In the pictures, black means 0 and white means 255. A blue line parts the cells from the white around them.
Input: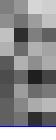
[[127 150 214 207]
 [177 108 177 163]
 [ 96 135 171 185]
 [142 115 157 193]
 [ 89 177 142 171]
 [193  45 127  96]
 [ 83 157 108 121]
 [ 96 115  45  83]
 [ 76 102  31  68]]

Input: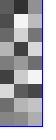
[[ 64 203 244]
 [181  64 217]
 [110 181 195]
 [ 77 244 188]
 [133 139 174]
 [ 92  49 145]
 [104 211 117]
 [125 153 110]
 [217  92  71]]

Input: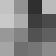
[[165 112 118 139]
 [152 132  82  96]
 [201 173  61  75]
 [195 146  47 187]]

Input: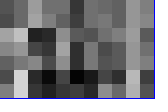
[[ 75 105 163 127  97  62 112 120  97 150 135]
 [ 83 105 156 112 112  54 112 105  97 150 127]
 [ 97 120 135  75 142  47 120  83  90 150 127]
 [135 150  69  54 163  47 120  75  90 150 112]
 [127 211  54  33  54  62  41 142 105 177  83]
 [ 75 211  41  10  69   4  25  69  47 184  62]
 [163 192  33  41 142  90  83 112 127 156  90]]

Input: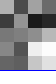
[[135  83 239 252]
 [101  95 198 225]
 [177  75 162 107]
 [120 127 142 184]
 [ 60 148  26  39]]

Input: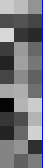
[[ 35 103 210]
 [  5 180 204]
 [ 54  77 180]
 [204 188 147]
 [132  97 125]
 [ 35 160 119]
 [168 174 111]
 [ 61 154 103]
 [ 69 139  97]
 [ 77  83  69]
 [132 147  47]
 [216  54  41]]

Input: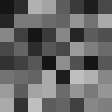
[[170  50 191  93 100  64 135 127]
 [ 21  44 177 163  93  58  29  72]
 [155  93 163 170 107 149 121 149]
 [ 37 121 121 107 100 149 115 170]
 [115 107 100 170  29 191 177 135]
 [ 50  64  87  21 142  80  21  87]
 [ 72 100  44  87  72 155 127 107]
 [135  64  21  58 135  37  93  80]]

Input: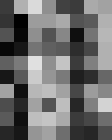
[[ 96 122 224 143 196  59 128 177]
 [ 59 177 218 143  65  59 170 162]
 [ 23  90 203 149 122  31  45 103]
 [ 90  15 190 196 170  59  71 110]
 [162  15 183 190 162  71 156 135]
 [ 77  38 162  83 190  38 128 211]
 [ 52   1 156 156 170  83  90 177]
 [ 38  23 149 162 110  45  38  77]
 [ 83   7 143  83 135  15 116 183]
 [  7  23 116  96  90  45  71 177]]

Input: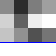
[[210  97 238 253]
 [139  44 125 159]
 [196 145  81 117]]
